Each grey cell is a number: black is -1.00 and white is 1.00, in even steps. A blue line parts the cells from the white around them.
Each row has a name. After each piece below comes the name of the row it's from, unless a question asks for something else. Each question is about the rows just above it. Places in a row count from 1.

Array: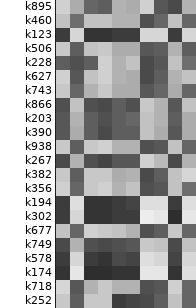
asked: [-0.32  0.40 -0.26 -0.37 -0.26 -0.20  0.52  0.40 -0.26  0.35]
k203
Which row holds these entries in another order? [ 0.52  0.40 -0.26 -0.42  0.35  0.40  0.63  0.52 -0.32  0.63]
k627
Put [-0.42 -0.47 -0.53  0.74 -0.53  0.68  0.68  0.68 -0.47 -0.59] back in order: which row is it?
k578
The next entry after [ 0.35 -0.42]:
[-0.26]
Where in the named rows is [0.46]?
k267, 8
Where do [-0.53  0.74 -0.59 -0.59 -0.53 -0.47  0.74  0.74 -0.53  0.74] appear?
k194
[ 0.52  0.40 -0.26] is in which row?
k203

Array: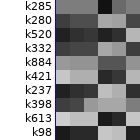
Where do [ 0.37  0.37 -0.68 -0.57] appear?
k421
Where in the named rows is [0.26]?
k280, 5

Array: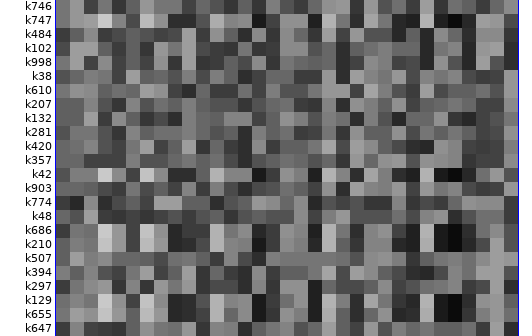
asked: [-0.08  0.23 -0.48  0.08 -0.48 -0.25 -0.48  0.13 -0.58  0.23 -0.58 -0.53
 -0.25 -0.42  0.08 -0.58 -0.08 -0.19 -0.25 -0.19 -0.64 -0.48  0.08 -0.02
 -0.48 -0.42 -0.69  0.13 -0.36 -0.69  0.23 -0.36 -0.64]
k998
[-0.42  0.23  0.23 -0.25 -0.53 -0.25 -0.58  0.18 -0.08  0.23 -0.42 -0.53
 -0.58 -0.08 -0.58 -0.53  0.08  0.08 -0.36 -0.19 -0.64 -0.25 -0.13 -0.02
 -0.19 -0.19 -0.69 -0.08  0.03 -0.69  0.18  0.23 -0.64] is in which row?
k102
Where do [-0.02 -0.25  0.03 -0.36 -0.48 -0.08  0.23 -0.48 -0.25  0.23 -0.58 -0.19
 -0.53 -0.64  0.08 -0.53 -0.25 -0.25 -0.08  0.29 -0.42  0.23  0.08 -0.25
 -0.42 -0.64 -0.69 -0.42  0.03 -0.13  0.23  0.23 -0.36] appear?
k394
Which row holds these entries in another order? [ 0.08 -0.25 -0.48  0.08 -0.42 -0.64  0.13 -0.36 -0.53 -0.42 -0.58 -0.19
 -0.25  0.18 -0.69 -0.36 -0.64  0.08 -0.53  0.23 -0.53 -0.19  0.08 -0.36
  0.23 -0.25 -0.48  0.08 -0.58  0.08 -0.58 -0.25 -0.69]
k484
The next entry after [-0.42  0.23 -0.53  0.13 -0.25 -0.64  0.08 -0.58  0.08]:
[-0.19]
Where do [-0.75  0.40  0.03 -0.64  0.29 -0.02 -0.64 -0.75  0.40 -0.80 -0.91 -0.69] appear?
k42

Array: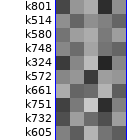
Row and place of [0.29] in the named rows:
k748, 3
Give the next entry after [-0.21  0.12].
[0.01]

